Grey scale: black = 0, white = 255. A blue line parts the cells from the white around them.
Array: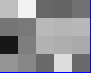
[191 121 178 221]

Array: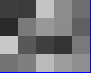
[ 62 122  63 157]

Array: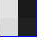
[226  32]

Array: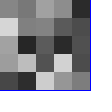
[134 128  91 210 125]

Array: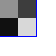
[146 216]

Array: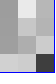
[157 199 204]

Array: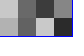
[200  98]
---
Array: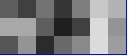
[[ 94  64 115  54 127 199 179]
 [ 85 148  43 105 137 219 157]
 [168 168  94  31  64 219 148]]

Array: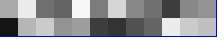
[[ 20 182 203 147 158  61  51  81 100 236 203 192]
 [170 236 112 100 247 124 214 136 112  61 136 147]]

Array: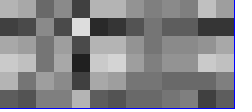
[[ 64  74 138  74 221  41  53  83 117  93  93  53  53]
 [ 93  83 127 127 180  93  83 105 105 117 127  64  93]
 [180 117 158 138  64 168 158 117 117 105 105 105 127]
 [168 158 117 158  74 180 180 147 117 138 138 147 168]
 [180 168 105 138  64 180 180 147 127 138 127 192 158]
 [202 192 117 168  32 202 212 158 127 147 147 202 192]]

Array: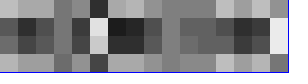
[[ 88  47  79 118  59 225  28  38  79 127  97  97  79  47  59 235]
 [108  69  88 118  69 202  47  47  88 127 108  97  97  59  79 235]
 [181 158 158 108 146  69 169 169 146 127 137 137 190 158 181 118]
 [190 169 169 118 137  47 169 181 146 127 127 127 190 158 190 146]]

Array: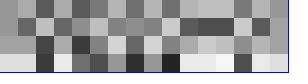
[[151 102 191 102 142 191 130 142 130 203  90  78  78 203  90 162]
 [162 162  69 171  59 130 212 102 212 130 171 203 191 142 181 162]
 [151 171  90 171  90 121 181 111 181 111 181 191 191 121 181 151]
 [222 222  59 234 111  78 151  47 151  35 234 234 246  78 234 222]]

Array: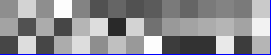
[[163  81 172  70 181 221  41 211 113 153 163 172 181 163 242]
 [142 211 142 253 131  81 101  81  91 122 101 122 131 122 202]
 [ 70 221  70 172 221 142 192 153 253  60  50  50 233  60 181]]
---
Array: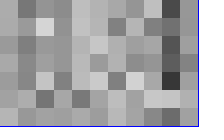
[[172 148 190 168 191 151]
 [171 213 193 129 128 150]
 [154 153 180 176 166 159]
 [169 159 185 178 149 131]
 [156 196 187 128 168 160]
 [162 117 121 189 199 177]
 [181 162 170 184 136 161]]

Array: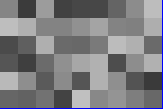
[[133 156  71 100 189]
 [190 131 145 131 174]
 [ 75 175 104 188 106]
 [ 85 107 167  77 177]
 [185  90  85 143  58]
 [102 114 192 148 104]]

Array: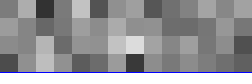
[[124  50 194 144  86 130 135]
 [156 103 158 171 145 108 151]
 [139 181 147 194 163 159 141]
 [ 76 190  92 155 141 140 111]]

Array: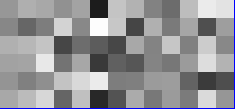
[[151 168 163 196 130 189 227]
 [135 125 136 199 176 166 158]
 [176 196 109  71 131 128 136]
 [162 232 167  96 132 155 179]
 [148 143 217 125 155  99  78]
 [168 215 192  83 120 123 150]]

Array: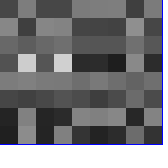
[[ 71  71 123 126 123]
 [135 134  69  66  70]
 [104 104  86  85  87]
 [ 82  85  43  30  44]
 [124 122 110 110 111]
 [ 70  72  76  75  75]
 [ 36  37 132 135 131]
 [ 32  36  52  44  51]]

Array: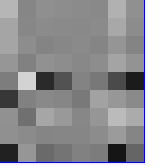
[[182 143 139 177]
 [165 139 137 168]
 [165 132 138 149]
 [150 145 136 164]
 [125  42 131  74]
 [ 55 137 121 151]
 [145 166 135 187]
 [144 133 134 155]
 [ 33 106 129  21]]

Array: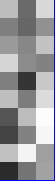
[[189 216]
 [127 145]
 [154 194]
 [213 130]
 [127 200]
 [190 219]
 [ 85 252]
 [ 67 246]
 [192 159]
 [ 43 162]]

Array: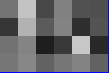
[[116  71  81]
 [ 54  91  46]
 [114  30 199]
 [119  98 131]]
